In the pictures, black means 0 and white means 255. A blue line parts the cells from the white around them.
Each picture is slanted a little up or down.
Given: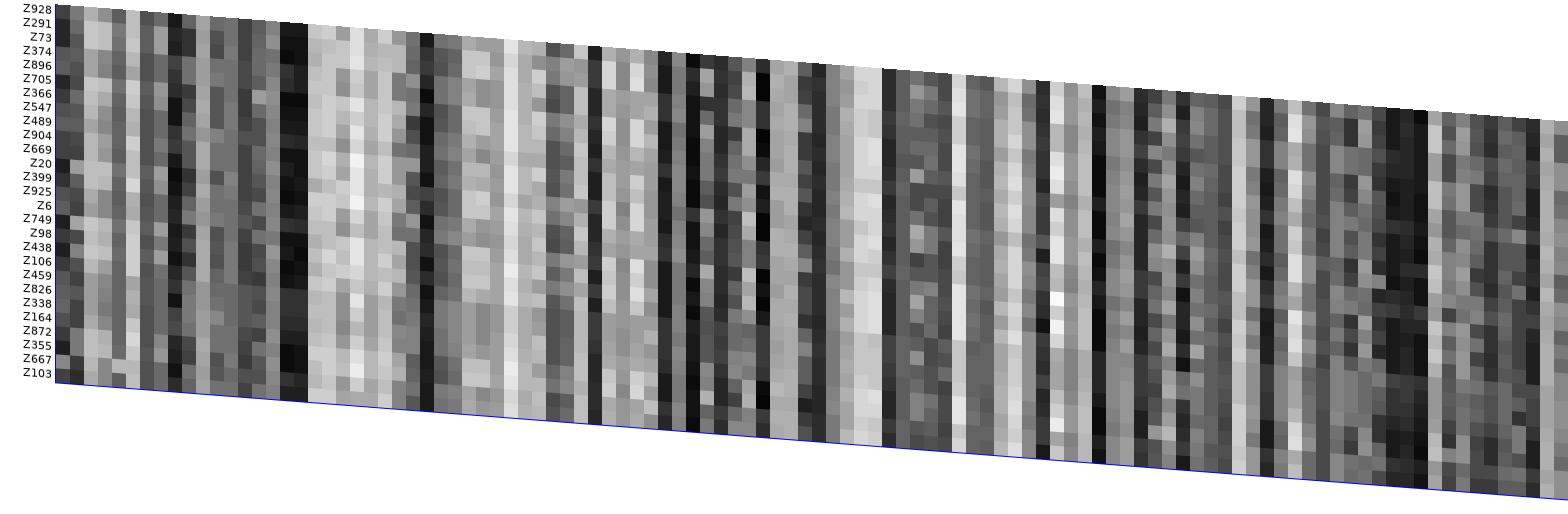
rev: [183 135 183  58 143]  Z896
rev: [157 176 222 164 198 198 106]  Z438

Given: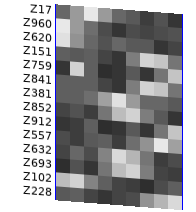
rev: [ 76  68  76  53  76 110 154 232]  Z960
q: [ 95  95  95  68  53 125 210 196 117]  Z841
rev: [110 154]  Z960
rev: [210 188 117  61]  Z852

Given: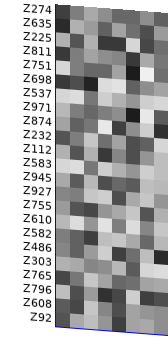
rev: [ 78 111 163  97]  Z635
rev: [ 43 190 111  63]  Z486
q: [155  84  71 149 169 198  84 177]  Z755

